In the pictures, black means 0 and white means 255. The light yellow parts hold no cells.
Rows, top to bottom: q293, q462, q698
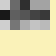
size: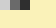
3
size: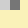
2
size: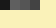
4

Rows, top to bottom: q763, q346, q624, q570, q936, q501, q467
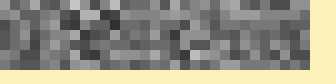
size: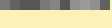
11
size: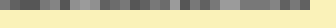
31
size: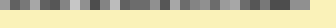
31
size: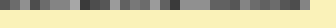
31

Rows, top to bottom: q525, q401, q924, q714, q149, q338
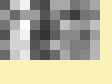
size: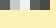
5
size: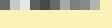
10
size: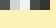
5

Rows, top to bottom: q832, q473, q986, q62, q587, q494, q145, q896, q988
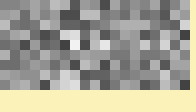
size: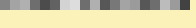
19
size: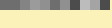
11

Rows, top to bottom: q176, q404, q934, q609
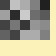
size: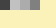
4
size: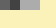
4
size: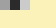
3

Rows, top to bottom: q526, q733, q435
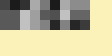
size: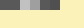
6
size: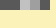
5
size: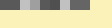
9
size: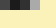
4
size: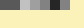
7
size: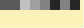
8

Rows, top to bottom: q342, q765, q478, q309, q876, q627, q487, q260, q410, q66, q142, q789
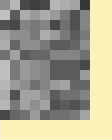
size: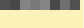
8
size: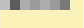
7

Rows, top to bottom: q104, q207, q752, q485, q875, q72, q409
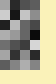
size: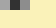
3
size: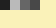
4

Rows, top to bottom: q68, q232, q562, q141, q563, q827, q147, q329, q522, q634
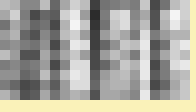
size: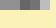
5
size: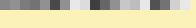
19
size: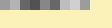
9
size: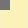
1
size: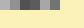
6
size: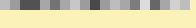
19

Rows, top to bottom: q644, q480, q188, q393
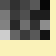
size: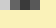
4
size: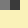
2
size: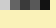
5
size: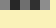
5
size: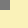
1
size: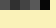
5
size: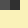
2

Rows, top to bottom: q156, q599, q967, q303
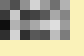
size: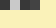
4
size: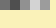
5
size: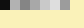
7
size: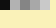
5

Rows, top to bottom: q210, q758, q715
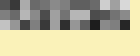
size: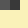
2
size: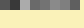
8
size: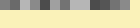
13

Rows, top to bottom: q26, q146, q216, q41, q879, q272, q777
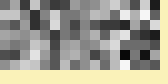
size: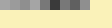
9
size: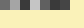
7
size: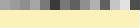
14
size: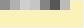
7
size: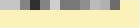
12
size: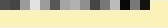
15
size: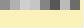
8

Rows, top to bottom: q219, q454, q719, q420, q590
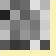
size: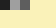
3
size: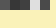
5
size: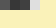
4
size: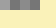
4

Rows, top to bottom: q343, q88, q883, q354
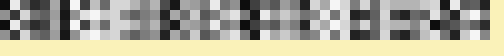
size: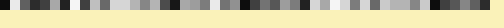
49
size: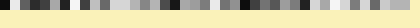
41
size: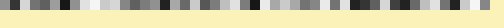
49
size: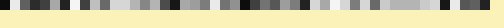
49
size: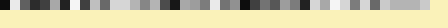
43
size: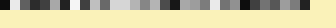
31

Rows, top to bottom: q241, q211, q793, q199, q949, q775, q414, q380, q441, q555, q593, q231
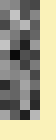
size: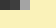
3
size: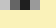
4

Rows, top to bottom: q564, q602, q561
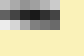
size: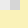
2
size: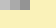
3
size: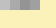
4
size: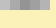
5
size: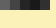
5
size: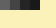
4
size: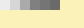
6

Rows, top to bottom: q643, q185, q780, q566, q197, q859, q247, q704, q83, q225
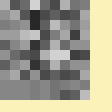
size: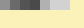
7
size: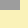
2
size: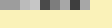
9
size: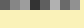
8
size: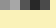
5
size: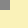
1
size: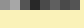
8

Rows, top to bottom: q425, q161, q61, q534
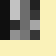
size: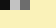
3
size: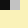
2

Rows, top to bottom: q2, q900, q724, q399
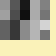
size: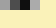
4
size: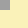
1
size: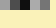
5
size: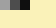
3
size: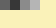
4
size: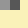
2

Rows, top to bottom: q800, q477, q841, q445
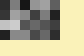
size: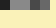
5
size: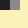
2
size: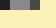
4

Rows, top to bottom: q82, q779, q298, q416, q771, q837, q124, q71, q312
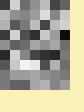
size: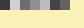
7
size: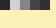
5

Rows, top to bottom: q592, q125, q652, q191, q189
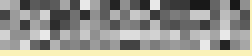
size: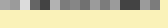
16
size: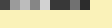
9
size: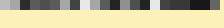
22
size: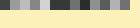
13

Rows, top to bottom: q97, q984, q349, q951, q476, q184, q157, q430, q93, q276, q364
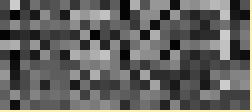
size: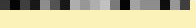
19
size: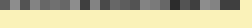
24
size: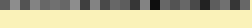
25
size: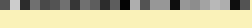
25

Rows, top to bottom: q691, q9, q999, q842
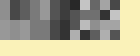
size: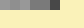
6
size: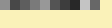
10
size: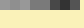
8
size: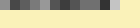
12
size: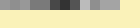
12
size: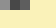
3

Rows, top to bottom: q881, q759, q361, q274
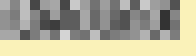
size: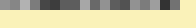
18
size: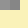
2
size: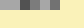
6
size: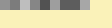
9
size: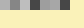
7

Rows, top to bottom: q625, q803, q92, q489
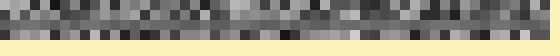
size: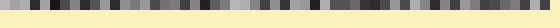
55
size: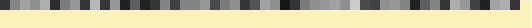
52

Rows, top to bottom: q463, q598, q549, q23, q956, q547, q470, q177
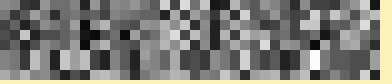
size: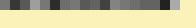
18
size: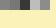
5
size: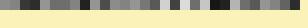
30
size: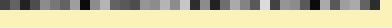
38
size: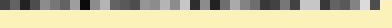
38
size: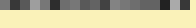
19
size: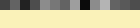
14

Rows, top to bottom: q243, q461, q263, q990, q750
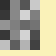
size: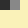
2
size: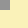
1
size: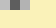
3
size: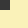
1

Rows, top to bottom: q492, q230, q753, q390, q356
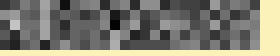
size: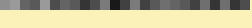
25
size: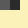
2
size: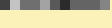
11
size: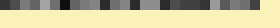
26
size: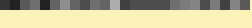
25

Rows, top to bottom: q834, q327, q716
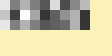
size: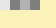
4
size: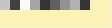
9
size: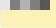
5
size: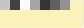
7
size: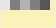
5

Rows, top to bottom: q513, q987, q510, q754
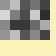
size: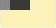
3
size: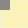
1
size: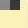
2
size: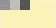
3
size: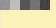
5

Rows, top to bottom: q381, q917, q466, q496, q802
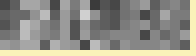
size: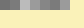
7
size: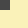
1
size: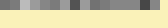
16
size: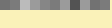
11
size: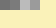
4
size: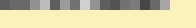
17
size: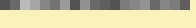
19

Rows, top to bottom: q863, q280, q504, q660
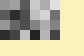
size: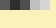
5
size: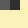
2
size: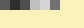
6
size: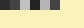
6
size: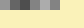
6

